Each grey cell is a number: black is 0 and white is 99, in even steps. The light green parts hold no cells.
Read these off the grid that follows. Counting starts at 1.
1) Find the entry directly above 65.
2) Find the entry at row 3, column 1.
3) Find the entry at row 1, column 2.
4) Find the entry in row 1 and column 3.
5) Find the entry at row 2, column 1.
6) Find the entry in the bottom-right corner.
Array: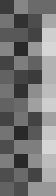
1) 41
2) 34
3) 52
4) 41
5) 45
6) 59

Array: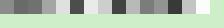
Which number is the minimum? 22
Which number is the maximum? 98
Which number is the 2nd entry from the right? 76
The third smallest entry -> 30

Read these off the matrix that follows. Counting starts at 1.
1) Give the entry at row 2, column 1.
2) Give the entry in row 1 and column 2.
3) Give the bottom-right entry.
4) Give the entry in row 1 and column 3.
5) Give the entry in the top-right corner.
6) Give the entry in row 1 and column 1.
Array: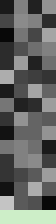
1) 27
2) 50
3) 3
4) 13
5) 57
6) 10

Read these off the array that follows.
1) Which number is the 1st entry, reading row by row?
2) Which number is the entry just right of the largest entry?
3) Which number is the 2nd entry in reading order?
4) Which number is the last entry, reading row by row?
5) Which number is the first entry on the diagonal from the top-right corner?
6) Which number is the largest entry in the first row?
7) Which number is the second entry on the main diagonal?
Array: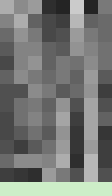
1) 67
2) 14
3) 54
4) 31
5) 47
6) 79
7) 67

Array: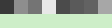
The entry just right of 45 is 90
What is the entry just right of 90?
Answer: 29

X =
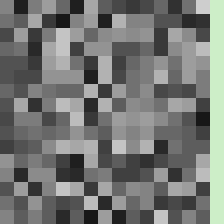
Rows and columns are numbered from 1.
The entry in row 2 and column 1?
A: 44
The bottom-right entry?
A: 36
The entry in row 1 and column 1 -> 51
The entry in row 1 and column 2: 12
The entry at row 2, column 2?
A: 36
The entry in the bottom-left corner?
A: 51
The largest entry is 80
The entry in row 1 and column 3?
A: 48
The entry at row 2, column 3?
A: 65
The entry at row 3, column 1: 28
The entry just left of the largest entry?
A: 44

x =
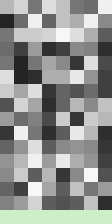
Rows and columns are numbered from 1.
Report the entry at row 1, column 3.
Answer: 46
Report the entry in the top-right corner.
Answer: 93
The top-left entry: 71
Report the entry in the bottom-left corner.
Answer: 50
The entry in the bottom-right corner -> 18
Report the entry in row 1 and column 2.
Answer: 82
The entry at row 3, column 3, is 79
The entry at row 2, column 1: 14
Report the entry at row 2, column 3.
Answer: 93
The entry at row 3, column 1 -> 46
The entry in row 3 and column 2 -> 79

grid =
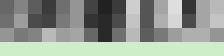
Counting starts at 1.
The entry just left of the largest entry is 64
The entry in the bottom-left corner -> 58
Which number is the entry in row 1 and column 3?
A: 36
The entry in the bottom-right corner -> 58
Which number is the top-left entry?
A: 40
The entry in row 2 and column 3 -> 29
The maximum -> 86
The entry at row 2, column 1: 43
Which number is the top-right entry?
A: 72
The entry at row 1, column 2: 51
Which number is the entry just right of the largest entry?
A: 20

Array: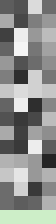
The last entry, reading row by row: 69
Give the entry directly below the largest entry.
32
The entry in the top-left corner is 36
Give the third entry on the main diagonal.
59
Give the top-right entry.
42
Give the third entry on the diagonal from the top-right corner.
92
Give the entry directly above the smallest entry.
36
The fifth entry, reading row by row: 66
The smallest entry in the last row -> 36
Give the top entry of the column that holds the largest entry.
32
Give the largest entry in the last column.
77
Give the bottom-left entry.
42
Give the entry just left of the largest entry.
39
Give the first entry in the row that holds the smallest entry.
69
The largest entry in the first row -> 85

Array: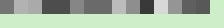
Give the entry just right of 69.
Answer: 66
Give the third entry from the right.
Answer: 58
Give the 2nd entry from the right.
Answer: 37
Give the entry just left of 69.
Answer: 45
